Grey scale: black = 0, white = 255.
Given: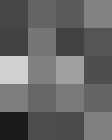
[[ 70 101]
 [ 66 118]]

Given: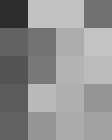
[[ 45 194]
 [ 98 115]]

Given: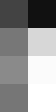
[[ 67  17]
 [119 215]]

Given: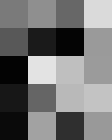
[[122 143]
 [ 88  26]]

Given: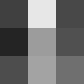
[[ 64 231]
 [ 36 156]]

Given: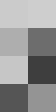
[[203 206]
 [174 109]]

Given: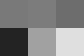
[[121 124]
 [ 35 161]]
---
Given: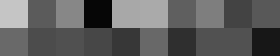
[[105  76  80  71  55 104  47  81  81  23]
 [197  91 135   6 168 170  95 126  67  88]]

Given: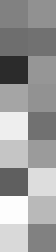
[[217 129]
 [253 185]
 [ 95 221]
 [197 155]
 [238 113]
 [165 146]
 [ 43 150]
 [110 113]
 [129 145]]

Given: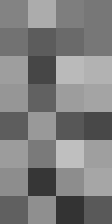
[[ 96 143  51  89]
 [141  54 141 166]
 [156 122 191 159]
 [ 93 153  87  72]
 [150  97 157 164]
 [158  70 186 178]
 [114  92 106 119]
 [131 172 126 119]]

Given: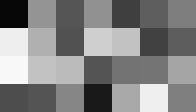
[[ 77  84 134  25 168 239 127]
 [248 194 187  84 114 116 165]
 [238 176  81 207 194  65  93]
 [  6 148  85 145  63  94 126]]

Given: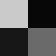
[[ 23 106]
 [202   7]]

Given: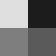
[[126  90]
 [222  28]]

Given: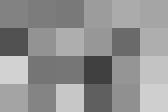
[[164 132 199  95 144 207]
 [210 117 118  64 149 195]
 [ 81 147 174 151 106 174]
 [130 124 121 156 171 165]]

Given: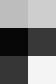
[[ 54 244]
 [  7  56]
 [189 206]]
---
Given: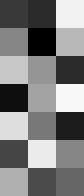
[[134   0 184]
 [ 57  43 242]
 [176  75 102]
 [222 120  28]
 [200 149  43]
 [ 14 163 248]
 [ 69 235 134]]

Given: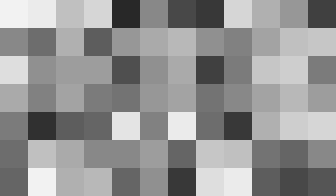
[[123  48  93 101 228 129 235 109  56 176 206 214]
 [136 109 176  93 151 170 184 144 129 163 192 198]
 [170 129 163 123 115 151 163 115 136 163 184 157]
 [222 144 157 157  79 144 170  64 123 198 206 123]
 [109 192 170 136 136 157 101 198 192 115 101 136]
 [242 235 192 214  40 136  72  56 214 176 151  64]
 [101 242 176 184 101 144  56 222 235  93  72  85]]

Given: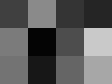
[[123   4  77 201]
 [115  23 101 167]
 [ 64 138  52  37]]

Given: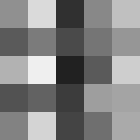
[[ 82  98  60 158 164]
 [ 90 123  74 117 150]
 [130 212  68 111 170]
 [144 218  48 136 192]
 [178 239  33  90 206]]

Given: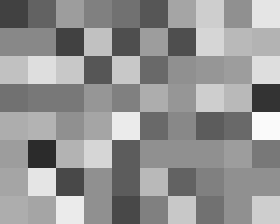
[[157  43 179 214  92 144 144 144 157 120]
 [ 65  98 157 128 113  86 165 206 144 229]
 [113 120 120 150 128 173 150 206 185  51]
 [136 136  65 193  78 157  78 214 185 179]
 [173 165 235 144  72 128 200 113 144 206]
 [173 179 144 165 235 105 136  92 105 250]
 [193 222 200  86 200 105 144 150 157 222]
 [165 229  72 144  92 185  98 128 144 144]]

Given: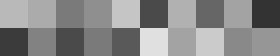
[[ 59 130  74 122  89 224 163 203 137 150]
 [185 171 122 143 197  74 177 102 163  51]]
